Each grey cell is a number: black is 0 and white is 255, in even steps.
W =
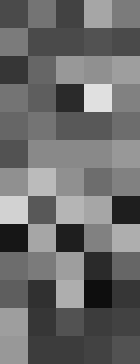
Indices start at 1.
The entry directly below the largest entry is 88
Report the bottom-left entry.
152
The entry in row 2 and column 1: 123
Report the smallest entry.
14
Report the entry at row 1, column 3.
66
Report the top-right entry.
123
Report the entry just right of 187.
144
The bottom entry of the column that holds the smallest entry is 66
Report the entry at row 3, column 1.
54
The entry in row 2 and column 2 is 74
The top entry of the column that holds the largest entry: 166
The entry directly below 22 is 109
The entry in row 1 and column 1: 74
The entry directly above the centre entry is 137
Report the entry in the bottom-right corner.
82
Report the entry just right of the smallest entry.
54
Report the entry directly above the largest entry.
144
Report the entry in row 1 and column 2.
116
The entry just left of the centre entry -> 187

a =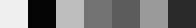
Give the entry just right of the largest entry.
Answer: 4
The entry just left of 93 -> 115
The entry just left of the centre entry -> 189

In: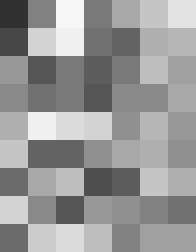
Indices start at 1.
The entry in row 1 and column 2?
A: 129
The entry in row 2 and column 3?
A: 240
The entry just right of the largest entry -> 121
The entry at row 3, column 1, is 152
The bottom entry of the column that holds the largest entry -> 219
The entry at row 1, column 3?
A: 246
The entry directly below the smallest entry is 71
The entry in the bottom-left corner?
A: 107
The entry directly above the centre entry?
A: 85
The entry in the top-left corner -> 49
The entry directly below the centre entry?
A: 144
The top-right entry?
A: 227
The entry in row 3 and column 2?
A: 85
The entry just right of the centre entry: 144
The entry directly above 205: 137
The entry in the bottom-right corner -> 160

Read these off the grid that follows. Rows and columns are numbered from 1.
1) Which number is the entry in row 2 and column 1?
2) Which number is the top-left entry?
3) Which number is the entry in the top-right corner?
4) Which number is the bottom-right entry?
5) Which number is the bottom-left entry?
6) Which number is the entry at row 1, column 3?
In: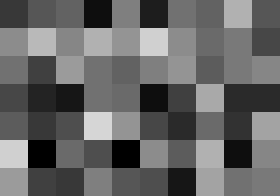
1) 140
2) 56
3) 86
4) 121
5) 155
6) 98

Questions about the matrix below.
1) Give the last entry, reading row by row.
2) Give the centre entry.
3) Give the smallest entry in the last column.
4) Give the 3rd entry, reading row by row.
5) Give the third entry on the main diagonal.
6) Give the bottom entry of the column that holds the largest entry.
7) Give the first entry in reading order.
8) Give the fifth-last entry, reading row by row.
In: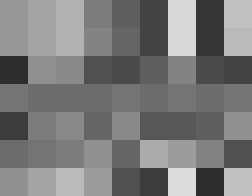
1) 193
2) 116
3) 67
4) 178
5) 137
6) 221
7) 150
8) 80

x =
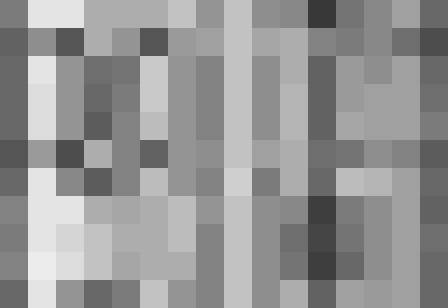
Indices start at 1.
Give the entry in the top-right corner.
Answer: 104
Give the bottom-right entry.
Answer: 104
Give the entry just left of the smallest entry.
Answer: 136
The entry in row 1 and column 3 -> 228
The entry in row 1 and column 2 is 228
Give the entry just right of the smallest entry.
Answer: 116
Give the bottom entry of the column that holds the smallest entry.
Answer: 98
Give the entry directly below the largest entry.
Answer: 228
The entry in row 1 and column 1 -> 123
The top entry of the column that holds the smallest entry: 56
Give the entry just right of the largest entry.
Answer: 220
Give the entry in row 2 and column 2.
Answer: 142
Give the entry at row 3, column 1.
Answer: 104
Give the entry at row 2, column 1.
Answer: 98
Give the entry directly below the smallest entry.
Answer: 130
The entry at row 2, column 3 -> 85
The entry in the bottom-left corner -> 104
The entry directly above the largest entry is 228

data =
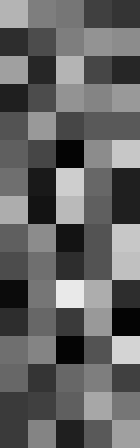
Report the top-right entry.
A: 52
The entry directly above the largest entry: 45
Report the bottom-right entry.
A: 160
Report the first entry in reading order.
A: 180
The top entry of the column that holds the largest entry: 118
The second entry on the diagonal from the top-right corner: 147
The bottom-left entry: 58
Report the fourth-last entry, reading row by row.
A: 132
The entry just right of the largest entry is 173
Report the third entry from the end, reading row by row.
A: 31
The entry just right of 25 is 206
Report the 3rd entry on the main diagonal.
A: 180
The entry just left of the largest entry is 118
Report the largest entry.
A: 233

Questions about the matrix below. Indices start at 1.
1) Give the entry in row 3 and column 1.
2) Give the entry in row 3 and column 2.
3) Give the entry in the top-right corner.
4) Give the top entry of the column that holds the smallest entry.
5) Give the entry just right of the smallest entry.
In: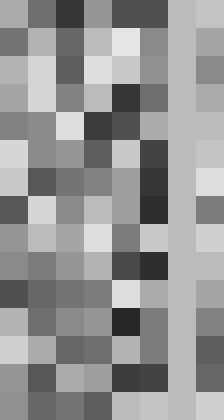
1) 179
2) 214
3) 195
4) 80
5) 124

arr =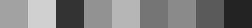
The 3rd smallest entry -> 90
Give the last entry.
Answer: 35
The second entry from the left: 208

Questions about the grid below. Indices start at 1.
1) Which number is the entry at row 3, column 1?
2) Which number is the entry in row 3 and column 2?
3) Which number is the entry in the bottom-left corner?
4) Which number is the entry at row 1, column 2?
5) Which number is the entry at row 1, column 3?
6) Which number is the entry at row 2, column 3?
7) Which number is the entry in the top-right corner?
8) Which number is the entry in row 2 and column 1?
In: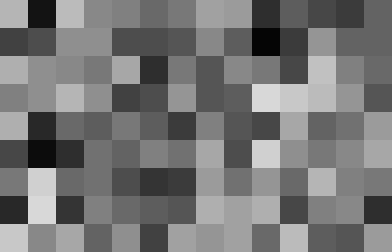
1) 175
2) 143
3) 200
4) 19
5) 187
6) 143
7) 99
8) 65

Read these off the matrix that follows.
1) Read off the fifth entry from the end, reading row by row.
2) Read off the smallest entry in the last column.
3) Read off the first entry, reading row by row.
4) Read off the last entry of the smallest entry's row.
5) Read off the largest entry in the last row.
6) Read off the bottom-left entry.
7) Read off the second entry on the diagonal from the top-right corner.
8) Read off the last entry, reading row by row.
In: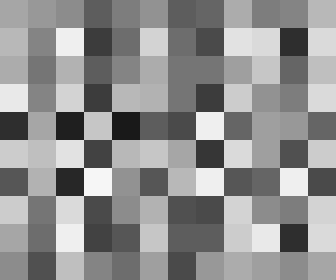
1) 152
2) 74
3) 166
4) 101
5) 191
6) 140
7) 46
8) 166
